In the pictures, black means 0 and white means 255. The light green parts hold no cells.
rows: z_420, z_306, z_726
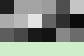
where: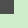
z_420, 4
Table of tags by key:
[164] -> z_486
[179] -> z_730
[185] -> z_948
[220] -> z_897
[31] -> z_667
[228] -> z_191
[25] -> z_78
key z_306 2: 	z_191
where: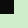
z_306, 5
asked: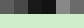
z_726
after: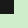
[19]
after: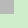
[228]
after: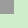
[78]

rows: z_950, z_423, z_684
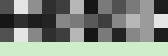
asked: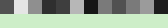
z_950
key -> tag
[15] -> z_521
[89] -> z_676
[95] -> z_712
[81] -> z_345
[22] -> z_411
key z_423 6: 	z_676
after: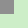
[47]
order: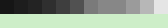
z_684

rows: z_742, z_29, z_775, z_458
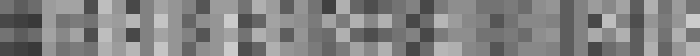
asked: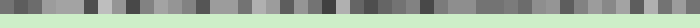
z_742
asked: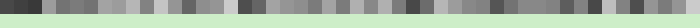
z_29
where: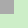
z_775, 42

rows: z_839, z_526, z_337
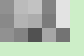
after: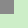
[179]
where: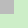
z_839, 1

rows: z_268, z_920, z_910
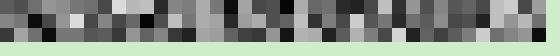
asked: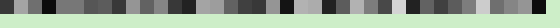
z_910
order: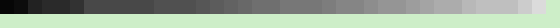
z_920
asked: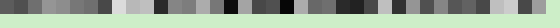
z_268
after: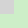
[34]
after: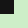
[178]
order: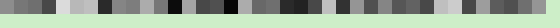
z_268

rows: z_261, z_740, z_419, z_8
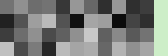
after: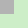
[144]
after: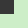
[151]
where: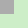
z_8, 6
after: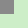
[89]

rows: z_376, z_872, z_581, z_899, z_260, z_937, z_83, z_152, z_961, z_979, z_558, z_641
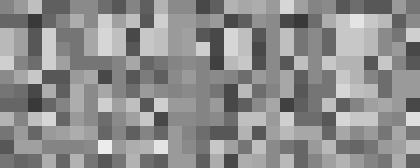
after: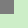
[95]
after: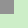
[138]
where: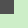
z_260, 18
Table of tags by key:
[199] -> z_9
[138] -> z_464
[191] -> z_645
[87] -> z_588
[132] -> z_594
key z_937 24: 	z_9

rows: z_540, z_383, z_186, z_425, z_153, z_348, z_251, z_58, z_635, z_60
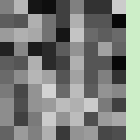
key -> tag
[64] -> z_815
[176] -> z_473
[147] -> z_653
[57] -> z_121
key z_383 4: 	z_815
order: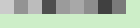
z_635

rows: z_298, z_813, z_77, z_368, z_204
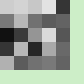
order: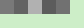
z_204
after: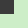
[149]

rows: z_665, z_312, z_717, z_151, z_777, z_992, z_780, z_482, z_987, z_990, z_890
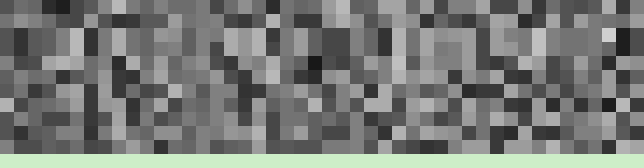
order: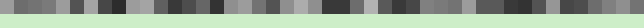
z_312
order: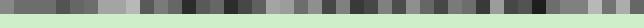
z_665
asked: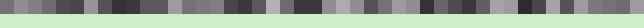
z_312
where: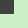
z_777, 24
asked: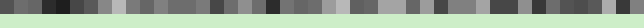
z_665
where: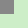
z_665, 7

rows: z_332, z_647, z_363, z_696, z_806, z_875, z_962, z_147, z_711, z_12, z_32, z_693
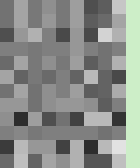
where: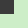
z_32, 0
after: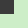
[185]
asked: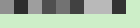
z_711
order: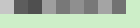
z_332
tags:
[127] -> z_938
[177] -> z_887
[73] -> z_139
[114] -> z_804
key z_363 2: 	z_887
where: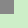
z_12, 1

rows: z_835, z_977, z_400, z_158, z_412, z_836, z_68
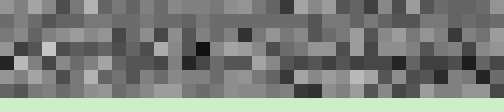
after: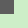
[85]
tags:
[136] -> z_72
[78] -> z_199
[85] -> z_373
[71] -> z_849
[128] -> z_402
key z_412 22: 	z_373
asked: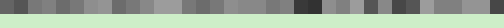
z_68
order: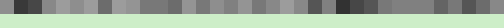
z_68

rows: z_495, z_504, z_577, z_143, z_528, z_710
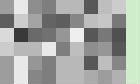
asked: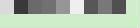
z_577
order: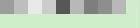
z_495
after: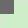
[113]

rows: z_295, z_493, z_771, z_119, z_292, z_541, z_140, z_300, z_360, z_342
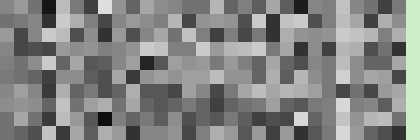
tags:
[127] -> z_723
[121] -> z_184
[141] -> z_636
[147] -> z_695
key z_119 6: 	z_695
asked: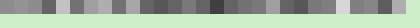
z_300
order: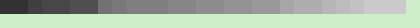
z_493
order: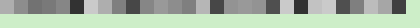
z_493
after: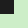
[134]

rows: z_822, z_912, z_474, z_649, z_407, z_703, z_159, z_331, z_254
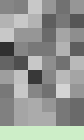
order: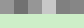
z_822
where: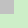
z_703, 1
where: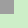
z_703, 0

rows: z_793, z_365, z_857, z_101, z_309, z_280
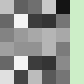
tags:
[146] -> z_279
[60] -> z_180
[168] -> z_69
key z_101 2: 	z_279
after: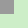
[168]

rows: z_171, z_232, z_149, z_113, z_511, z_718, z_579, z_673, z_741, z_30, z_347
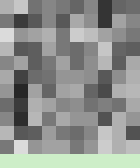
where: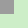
z_30, 3
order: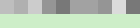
z_347
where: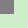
z_673, 7
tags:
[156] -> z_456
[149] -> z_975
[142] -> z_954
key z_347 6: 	z_975

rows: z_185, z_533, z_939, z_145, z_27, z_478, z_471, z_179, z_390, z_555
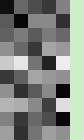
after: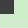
[222]
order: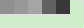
z_478
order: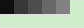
z_185
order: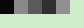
z_471

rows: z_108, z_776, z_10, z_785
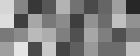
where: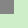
z_108, 1
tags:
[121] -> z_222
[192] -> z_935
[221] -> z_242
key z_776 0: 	z_242

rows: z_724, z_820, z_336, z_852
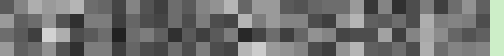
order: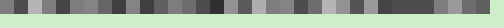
z_820
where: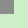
z_336, 31
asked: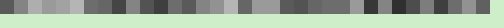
z_724
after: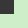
[132]
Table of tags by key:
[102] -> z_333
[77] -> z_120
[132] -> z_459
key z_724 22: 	z_333

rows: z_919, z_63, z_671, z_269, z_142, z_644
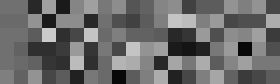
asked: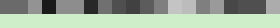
z_63
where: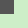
z_919, 9
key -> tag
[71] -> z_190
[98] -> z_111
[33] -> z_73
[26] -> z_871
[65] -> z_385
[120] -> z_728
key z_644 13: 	z_190

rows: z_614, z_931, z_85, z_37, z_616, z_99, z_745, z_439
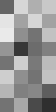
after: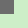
[128]
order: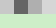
z_614
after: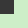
[108]
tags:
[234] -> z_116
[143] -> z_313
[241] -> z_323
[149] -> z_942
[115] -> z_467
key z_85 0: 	z_116

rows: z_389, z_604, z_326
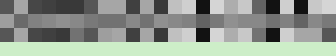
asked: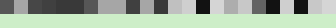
z_389
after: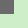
[129]
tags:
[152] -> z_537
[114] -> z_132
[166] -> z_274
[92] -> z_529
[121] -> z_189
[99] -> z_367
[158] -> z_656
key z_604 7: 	z_132
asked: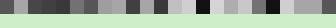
z_326

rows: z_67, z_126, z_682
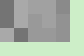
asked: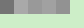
z_126
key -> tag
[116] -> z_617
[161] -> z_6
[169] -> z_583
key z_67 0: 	z_617
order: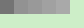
z_126
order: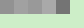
z_126
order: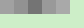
z_126

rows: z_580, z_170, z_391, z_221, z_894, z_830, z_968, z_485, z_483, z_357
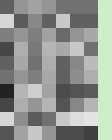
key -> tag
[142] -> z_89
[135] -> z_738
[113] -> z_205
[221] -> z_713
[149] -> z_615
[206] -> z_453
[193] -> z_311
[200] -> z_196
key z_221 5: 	z_196
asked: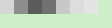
z_483
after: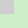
[162]
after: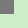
[181]
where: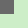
z_391, 4
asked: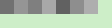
z_830

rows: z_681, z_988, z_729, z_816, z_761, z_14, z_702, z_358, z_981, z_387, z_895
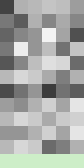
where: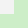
z_729, 3
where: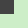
z_681, 0
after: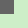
[134]
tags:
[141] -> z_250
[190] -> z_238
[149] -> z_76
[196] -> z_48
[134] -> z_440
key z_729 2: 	z_76
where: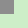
z_358, 1

